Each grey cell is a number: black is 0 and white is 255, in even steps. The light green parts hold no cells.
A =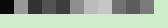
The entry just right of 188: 198
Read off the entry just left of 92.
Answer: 113
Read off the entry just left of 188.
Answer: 142
